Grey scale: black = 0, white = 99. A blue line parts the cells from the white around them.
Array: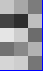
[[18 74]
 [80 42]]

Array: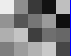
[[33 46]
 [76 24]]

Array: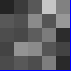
[[31 54]
 [28 36]]

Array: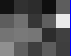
[[44 21]
 [47 46]]

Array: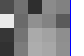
[[41 56]
 [45 66]]

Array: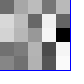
[[73 40]
 [71 59]]

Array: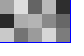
[[67 70]
 [45 60]]
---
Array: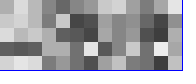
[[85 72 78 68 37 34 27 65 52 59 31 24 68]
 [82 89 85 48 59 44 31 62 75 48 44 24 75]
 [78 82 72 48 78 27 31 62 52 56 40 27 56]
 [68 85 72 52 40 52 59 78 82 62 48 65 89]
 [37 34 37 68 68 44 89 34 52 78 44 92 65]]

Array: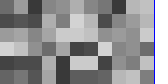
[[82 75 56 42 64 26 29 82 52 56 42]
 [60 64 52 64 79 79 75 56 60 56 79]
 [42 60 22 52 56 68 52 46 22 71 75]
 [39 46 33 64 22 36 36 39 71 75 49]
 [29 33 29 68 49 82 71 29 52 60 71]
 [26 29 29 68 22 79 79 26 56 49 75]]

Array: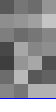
[[55 58 62 76]
 [52 46 69 69]
 [49 42 46 52]
 [42 72 34 38]
 [34 46 42 58]
 [28 65 52 55]
 [24 58 65 31]]

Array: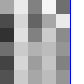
[[65 91 50 95 43]
 [43 79 69 73 58]
 [32 79 65 73 58]
 [29 83 39 65 91]
 [26 83 61 76 50]
 [19 87 50 79 54]]

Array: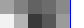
[[94 70 22 34 60]
 [63 50 38 42 53]]

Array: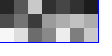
[[96 86 42 53 92 49 78]
 [30 45 23 60 67 75 67]
 [15 34 78 19 27 19 11]]

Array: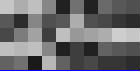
[[77 67 74 52 13 44 13 41 34 31]
 [74 71 74 52 13 24 13 38 34 31]
 [38 44 10 71 38 24 28 21 21 17]
 [34 17 52 31 34 67 31 28 21 17]
 [28 48 63 24 74 59 63 67 80 77]]
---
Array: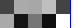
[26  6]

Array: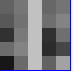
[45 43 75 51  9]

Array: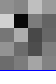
[60 48 67 57]

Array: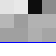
[54 69 62]

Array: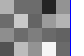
[57 60 49 73]

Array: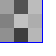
[73 75 56]

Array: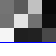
[ 3 44 12]
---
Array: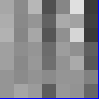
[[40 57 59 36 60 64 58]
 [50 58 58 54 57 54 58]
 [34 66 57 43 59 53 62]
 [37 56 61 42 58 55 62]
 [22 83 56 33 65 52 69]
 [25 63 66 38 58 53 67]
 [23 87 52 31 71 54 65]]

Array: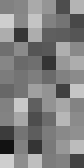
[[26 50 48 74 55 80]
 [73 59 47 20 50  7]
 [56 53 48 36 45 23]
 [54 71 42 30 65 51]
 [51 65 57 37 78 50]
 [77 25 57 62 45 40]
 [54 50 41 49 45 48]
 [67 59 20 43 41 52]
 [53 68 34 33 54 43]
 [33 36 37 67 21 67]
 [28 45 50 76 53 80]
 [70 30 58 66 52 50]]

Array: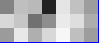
[[61 74 96 84 68 90 60]
 [67 86 91 55 44 77 84]
 [61 75 89 13 72 74 51]]

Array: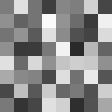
[[65 32 18 81 87 27 20 47]
 [80 31 47 40 79 34 74 28]
 [33 90 44 86 28 51 53 66]
 [56 78 80 76 56 84 41 87]
 [39 71 16 94 47 23 22 56]
 [85 26 31 54 87 35 57 45]
 [93 23 42 57 97 45 38 56]
 [27 81 49 52 24 45 87 48]]

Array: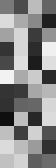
[[42 37 82 75]
 [19 60 73 85]
 [31 81 24 74]
 [85 15 74  6]
 [83 40 39 19]
 [71 65 22 20]
 [16 79 66 94]
 [86 11 86 28]
 [93 17 83 20]
 [57 23 83 63]
 [12 53 66 85]
 [39 73 29 47]]

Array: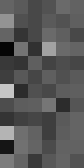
[[32 39 34 22 39 48]
 [38 38 29 39 44  8]
 [39 36 24 38 43 70]
 [39 35 24 27 25 20]
 [33 17 46 37 36 30]
 [37 36 28 31 17 77]
 [35 31 37 27 34 24]
 [27 30 26 37 20 22]
 [39 41 63 19 45  2]
 [28 37 41 28 20 39]
 [37 32 35 28 31 57]
 [38 41 32 28 35 39]]

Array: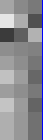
[[44 59 68]
 [44 59 68]
 [39 60 76]
 [47 55 61]
 [40 61 75]
 [46 55 62]
 [50 52 55]
 [69 37 23]
 [31 67 89]
 [47 53 64]]
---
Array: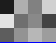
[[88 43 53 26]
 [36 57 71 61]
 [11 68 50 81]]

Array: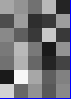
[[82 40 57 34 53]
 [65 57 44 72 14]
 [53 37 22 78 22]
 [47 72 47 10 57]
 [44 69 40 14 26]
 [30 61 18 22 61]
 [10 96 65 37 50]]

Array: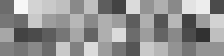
[[65 26 29 36 46 65 39 68 85 42 61 39 53 29 19 74]
 [50 46 53 42 78 50 85 61 46 33 78 71 57 46 57 57]
 [46 42 78 61 57 71 53 68 61 36 68 33 71 26 61 82]
 [42 96 82 78 74 53 74 36 26 85 57 68 53 88 92 29]]

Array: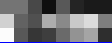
[[98 34 21 24 41 57 64 18]
 [81 38 31 67 53 78 85 49]
 [45 45 28  6 34 14 10 10]]

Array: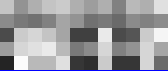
[[76 57 68 76 79 68 61 68 50 72 68 87]
 [61 83 87 91 72 47 54 83 50 57 83 64]
 [54 47 44 50 64 57 44 47 41 54 50 54]
 [29 79 83 76 64 25 25 91 29 33 79 95]
 [14 98 72 72 87 21 18 79 21 21 83 41]]

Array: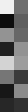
[[93 43]
 [82 61]
 [57 40]
 [46 23]
 [15 19]
 [12 57]
 [ 9 54]
 [ 5 37]]
